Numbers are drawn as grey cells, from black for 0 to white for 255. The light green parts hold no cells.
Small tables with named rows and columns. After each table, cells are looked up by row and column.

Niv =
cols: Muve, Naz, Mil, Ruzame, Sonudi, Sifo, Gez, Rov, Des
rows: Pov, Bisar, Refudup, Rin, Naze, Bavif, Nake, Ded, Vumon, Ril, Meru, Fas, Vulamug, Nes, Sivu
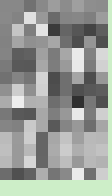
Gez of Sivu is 234
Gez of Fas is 159
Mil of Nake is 117
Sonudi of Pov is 157
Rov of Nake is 77
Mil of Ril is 86
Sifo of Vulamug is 204
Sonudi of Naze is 123
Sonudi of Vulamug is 171
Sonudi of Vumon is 110
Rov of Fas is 185
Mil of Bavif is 88
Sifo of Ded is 111

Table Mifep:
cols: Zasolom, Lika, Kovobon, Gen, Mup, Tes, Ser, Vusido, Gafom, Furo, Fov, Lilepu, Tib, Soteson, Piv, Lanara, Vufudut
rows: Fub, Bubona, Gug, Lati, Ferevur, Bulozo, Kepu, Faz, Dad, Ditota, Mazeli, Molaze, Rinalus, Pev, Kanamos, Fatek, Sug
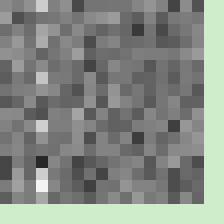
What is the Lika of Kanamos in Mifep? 154
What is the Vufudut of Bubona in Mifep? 119
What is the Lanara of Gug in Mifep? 119
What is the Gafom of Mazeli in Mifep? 108
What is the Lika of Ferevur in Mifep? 140
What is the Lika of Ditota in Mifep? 137
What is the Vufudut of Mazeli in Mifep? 133
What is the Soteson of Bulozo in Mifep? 115
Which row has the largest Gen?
Fatek

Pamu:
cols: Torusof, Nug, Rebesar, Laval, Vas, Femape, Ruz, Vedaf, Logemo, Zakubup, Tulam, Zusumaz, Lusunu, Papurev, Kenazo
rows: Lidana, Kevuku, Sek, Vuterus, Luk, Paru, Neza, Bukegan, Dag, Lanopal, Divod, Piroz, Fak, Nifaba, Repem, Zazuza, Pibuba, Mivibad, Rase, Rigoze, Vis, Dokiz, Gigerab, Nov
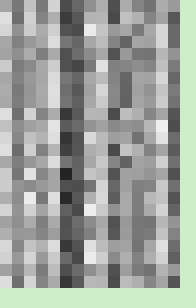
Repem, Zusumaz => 159
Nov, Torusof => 221
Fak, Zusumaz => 177
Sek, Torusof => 213
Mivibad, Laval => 163
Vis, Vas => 220
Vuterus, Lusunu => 162
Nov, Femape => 54
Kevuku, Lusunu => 132
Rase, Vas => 170
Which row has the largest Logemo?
Paru

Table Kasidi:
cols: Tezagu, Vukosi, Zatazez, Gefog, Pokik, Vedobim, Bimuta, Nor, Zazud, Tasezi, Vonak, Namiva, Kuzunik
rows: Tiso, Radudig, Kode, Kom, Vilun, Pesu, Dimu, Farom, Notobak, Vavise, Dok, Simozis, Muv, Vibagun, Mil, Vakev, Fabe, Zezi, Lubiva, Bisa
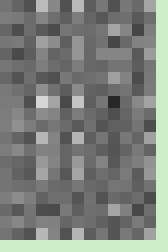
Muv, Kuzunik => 100
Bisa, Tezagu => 116
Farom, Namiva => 89
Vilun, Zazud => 133
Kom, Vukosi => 122
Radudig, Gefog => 133
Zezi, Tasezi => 164
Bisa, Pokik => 131
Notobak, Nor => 94
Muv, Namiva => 121
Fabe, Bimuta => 85
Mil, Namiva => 91
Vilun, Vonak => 133
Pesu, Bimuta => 125
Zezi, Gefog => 78
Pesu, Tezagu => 117
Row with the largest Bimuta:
Notobak

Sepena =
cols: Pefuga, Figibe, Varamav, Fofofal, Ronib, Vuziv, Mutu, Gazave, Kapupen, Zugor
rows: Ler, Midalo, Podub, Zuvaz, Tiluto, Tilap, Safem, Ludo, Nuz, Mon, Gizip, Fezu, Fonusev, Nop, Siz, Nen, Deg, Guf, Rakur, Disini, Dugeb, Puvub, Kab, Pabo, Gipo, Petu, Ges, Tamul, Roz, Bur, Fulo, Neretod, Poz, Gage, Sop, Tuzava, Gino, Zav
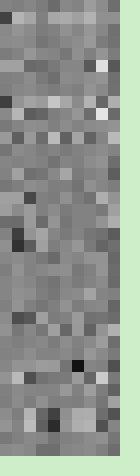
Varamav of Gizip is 142
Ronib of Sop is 65
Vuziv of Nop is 132
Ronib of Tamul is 159
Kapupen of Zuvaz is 124
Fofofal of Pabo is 123
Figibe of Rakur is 108
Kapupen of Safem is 148
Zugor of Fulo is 80
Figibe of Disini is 62
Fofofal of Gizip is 140
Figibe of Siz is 161
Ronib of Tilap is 121
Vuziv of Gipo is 136
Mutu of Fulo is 18
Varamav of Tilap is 106
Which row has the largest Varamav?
Tuzava

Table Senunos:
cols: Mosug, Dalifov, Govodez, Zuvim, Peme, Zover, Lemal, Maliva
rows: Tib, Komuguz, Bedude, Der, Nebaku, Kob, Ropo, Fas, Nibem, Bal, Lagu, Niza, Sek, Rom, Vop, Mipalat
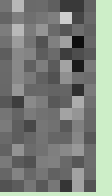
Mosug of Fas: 104
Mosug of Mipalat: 82
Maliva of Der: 103
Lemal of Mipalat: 163
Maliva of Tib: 98
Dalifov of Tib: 184
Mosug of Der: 113
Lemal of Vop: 162
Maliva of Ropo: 109
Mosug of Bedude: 125
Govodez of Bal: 123
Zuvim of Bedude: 149
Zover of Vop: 103

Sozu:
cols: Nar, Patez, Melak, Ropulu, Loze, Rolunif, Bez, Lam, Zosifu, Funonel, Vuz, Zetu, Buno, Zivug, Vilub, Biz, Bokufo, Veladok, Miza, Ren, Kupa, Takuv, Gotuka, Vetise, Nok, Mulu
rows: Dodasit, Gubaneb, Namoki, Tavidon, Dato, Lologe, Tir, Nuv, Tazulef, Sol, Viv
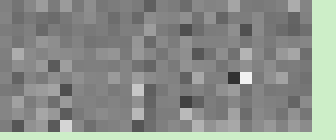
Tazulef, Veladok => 125
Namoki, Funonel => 116
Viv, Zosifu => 126
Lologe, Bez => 126
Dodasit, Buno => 95
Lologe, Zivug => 133
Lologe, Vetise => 123
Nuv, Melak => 150
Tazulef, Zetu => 144
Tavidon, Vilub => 124
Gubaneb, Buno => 140
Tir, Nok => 122
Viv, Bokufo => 178
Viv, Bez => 135
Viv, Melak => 145
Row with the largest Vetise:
Tir

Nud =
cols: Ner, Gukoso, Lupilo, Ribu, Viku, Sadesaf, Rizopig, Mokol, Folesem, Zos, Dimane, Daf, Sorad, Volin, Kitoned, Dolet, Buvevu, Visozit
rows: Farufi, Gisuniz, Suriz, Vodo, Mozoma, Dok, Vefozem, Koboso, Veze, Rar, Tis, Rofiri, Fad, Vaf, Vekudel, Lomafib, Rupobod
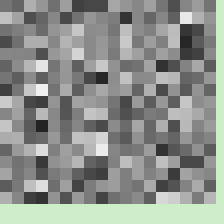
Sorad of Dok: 163
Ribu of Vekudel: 81
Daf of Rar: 99
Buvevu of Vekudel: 144
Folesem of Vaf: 85
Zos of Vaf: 130
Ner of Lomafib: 92
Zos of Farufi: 166
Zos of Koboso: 144
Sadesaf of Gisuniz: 73
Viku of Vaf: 145
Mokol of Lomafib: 124
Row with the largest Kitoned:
Rupobod

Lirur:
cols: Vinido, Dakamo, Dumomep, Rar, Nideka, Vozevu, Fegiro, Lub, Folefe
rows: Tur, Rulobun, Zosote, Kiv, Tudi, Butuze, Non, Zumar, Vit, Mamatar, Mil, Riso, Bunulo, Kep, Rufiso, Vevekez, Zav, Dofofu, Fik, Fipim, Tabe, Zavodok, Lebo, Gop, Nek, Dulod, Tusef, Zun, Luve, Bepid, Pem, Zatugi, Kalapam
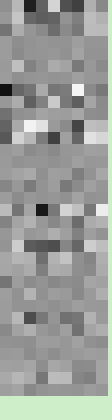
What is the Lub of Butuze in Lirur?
152
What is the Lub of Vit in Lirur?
165
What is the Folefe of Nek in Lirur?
174
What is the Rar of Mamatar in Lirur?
163
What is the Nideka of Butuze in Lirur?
171
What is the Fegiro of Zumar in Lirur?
245
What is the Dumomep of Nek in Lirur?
179
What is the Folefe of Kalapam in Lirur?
151
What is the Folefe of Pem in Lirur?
163
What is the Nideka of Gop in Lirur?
136
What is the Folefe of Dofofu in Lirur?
237
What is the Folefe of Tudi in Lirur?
147
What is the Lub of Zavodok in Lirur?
133
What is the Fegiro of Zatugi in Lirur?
134
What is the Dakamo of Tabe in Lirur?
205
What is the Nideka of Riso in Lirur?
64
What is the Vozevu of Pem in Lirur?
161
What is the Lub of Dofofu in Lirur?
120
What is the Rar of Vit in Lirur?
129

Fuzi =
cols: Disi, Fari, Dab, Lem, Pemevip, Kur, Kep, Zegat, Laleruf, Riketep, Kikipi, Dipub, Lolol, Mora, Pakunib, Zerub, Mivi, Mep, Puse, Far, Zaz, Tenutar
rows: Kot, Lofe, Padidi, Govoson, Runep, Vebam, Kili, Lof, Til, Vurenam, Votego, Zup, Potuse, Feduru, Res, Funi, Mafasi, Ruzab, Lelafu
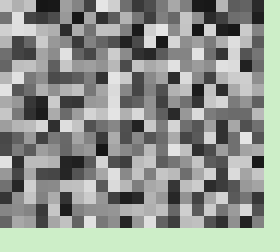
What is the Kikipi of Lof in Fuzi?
135
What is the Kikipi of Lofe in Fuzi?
180
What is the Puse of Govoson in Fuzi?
175
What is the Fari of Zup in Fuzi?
97
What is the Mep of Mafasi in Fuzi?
165
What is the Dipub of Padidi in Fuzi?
26
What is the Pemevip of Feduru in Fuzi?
178

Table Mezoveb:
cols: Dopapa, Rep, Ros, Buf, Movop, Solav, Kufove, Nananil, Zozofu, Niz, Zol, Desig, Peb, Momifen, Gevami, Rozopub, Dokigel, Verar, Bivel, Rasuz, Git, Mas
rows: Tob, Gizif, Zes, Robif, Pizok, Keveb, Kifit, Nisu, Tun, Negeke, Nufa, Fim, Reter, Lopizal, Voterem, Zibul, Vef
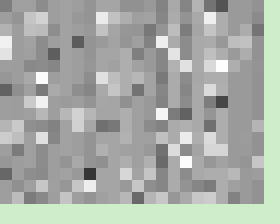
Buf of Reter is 140
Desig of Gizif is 159
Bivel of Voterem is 173
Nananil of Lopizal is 148
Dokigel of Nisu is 169
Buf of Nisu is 122
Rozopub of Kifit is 140
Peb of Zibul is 143
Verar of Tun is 125
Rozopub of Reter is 140
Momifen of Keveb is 134
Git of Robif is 193

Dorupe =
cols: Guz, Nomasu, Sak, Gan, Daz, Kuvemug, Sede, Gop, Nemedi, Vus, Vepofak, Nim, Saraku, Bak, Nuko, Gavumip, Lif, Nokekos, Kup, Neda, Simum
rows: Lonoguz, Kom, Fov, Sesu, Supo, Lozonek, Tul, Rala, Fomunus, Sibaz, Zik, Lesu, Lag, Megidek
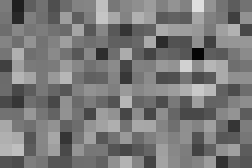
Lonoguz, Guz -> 123
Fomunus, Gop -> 124
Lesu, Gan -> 135
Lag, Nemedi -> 120
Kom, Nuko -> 97
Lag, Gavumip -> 125
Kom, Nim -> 177
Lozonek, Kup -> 170
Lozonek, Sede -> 135
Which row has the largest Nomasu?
Lag

